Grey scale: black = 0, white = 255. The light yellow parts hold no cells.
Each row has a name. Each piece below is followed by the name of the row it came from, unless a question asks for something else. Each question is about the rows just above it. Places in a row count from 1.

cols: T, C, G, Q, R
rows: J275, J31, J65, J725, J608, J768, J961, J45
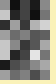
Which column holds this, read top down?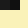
Q
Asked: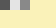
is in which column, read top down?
Q
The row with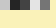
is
J768
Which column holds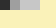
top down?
T
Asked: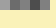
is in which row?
J45
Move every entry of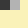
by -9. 47, 170

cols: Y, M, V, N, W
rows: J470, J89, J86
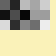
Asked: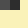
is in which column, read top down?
M
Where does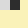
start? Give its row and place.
J86, 1
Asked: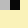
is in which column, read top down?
V
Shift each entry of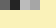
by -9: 90, 27, 178, 157
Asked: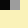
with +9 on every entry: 16, 166
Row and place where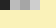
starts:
J470, 2

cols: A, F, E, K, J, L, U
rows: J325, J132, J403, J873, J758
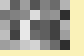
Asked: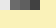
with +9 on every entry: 241, 116, 104, 74
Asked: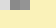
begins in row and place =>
J132, 4

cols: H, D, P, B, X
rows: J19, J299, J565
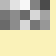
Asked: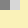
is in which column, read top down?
B
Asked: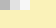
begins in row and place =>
J19, 1
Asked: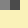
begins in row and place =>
J19, 4
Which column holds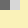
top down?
P
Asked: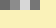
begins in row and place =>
J565, 1
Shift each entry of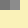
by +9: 127, 149

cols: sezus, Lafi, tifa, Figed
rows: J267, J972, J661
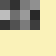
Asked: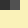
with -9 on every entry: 40, 72
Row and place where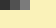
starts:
J661, 1

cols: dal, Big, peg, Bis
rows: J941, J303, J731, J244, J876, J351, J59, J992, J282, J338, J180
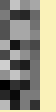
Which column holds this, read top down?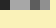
peg
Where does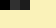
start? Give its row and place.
J282, 1
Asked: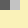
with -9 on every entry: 84, 186
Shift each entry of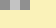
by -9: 135, 186, 135
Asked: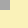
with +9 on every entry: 176
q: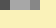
J244
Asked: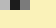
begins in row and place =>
J180, 1

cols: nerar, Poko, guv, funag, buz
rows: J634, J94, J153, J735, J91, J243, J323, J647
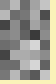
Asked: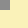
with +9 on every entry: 149
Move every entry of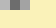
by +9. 193, 118, 172
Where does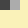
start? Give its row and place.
J243, 1
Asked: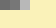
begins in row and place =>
J91, 1
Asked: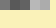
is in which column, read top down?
guv
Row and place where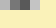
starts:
J647, 2

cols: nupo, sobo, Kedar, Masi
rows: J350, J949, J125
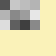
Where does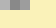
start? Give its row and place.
J949, 1
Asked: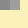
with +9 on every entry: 146, 166

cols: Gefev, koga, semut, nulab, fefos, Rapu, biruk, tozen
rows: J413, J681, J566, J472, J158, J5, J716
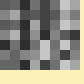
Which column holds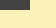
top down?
fefos
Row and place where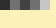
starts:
J413, 3

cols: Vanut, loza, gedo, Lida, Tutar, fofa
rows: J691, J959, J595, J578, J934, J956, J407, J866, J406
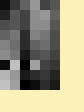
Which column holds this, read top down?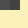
fofa
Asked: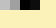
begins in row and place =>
J406, 1
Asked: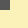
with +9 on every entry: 95
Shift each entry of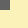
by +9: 107
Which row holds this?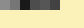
J956

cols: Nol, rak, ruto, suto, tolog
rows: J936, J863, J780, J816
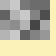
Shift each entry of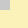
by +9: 210
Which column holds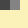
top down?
suto
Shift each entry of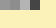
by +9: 160, 150, 189, 78
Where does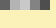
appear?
J863
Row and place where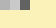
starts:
J816, 1
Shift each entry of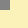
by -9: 122

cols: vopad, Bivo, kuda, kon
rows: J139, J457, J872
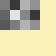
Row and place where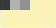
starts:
J139, 2
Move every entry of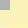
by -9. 169
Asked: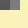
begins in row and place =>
J872, 1
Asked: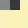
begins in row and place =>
J457, 3
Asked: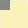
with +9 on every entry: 143

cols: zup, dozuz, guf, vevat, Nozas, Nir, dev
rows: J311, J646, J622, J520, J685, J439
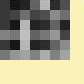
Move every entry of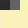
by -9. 35, 90
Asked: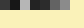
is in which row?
J685

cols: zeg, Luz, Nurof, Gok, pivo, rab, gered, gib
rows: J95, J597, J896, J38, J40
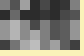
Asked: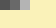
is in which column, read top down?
Luz
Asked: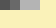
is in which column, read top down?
Luz
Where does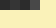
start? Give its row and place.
J597, 4
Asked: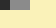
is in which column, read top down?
Nurof
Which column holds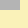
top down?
Luz
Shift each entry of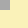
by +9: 178
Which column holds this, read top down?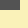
rab

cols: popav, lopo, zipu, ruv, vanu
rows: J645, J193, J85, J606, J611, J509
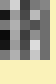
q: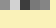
J645
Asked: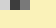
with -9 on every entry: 201, 52, 112
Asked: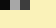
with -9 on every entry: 1, 158, 52
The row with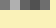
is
J85
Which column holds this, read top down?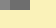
vanu
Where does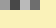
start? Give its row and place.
J193, 2

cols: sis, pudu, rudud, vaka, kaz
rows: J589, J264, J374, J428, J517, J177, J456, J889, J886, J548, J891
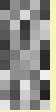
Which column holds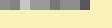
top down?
pudu
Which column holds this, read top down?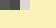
sis
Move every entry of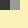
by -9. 45, 145
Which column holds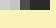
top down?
kaz
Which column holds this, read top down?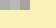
vaka
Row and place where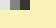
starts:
J886, 3

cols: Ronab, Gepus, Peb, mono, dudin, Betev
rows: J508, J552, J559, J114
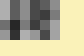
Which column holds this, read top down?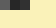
Gepus
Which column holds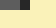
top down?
Gepus
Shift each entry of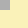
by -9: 166

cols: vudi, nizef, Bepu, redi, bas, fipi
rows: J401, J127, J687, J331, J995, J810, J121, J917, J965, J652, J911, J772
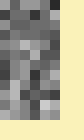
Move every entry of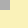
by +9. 183
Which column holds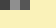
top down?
vudi
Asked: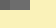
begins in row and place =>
J687, 3

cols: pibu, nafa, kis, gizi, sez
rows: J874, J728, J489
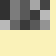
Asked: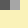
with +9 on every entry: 98, 175
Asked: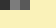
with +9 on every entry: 58, 133, 98
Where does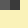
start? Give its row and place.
J728, 3
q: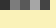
J874
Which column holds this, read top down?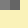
nafa

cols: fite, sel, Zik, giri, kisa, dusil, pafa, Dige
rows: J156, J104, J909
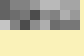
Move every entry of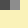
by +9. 85, 150
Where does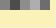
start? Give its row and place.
J909, 2
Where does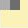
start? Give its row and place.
J909, 5
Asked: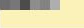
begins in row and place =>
J104, 2

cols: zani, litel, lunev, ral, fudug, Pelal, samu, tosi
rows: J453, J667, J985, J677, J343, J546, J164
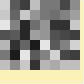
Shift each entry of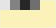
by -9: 220, 121, 30, 102
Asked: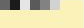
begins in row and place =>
J343, 3
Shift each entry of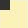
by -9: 41

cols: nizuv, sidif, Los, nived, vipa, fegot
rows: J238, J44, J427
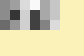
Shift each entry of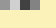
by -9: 141, 199, 56, 122
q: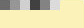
J427

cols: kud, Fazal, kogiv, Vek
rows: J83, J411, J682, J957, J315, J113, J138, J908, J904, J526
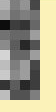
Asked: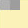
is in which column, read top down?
kud
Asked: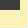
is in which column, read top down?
Vek

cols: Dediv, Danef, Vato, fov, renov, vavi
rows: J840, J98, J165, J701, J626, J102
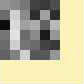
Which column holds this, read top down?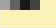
renov
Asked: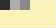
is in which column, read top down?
fov
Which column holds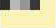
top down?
vavi
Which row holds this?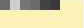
J626
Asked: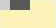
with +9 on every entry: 216, 97, 97

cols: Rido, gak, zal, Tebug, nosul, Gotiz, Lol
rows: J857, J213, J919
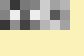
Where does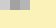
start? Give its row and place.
J857, 5
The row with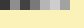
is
J919
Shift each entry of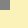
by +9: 139
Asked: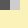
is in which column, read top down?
Gotiz
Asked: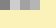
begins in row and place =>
J857, 4
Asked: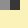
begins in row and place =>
J857, 1
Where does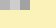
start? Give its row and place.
J919, 5

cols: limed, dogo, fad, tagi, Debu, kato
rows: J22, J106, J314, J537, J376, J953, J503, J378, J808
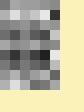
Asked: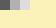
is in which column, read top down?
dogo
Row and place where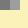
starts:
J314, 4
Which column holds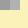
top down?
fad
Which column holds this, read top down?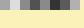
dogo
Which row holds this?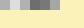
J808
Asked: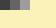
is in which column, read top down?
tagi
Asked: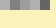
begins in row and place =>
J378, 2

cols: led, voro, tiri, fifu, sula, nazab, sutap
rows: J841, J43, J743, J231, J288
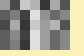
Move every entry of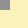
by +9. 154
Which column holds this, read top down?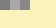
voro
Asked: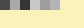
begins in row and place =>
J743, 1
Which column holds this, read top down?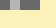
nazab

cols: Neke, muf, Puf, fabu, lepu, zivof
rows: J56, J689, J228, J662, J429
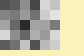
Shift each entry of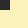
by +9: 51
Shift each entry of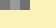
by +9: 131, 163, 122
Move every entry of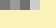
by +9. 131, 163, 122, 214
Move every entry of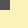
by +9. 91
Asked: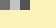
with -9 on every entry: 104, 186, 73

